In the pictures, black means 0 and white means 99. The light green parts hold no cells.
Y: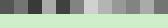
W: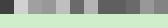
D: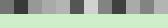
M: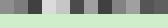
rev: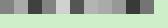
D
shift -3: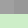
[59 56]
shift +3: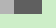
[73 40 40]
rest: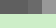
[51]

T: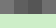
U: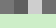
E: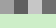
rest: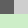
[43]
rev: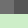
T

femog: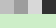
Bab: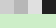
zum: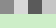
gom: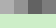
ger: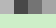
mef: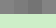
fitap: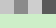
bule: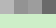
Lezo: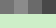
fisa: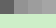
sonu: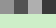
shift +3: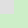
[90]
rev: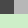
ger
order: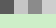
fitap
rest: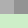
[38 48]

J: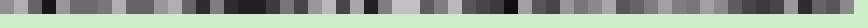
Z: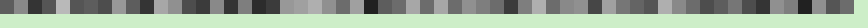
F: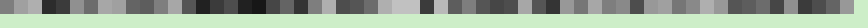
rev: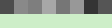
F
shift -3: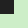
[10]
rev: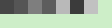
F

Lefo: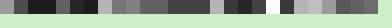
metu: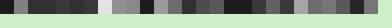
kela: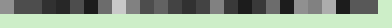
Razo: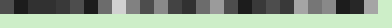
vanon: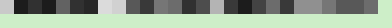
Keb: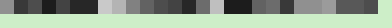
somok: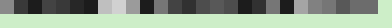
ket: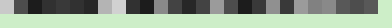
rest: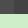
[15 42 74 11 11 38 42 22 56 56 60 34 34 30]
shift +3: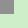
[59]
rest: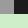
[46 26 19 30 34 30 11 19 46 11 64 50 46 34 42 42]
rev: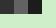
vanon
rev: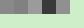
ket

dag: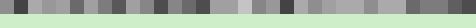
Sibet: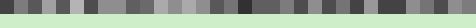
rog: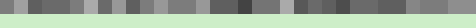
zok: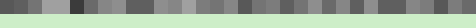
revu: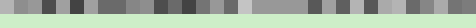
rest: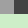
[62 41 41 52 55 30 41 26 45 59 41 76 59 59 59 59 34 62 37 70 34 66 70 41
 52 66 45 48]
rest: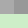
[62 41 62 48 34 62 52 30 52 41 30 62 62 76 52 59 26 66 55 62 66 66 55 66
 66 41 48 48 37 30]
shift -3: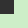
[16]
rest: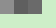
[66 55 66 55 34 45 19 37 37 48 30 55 30 45 26 59 26 26 55 45 30 55 48]

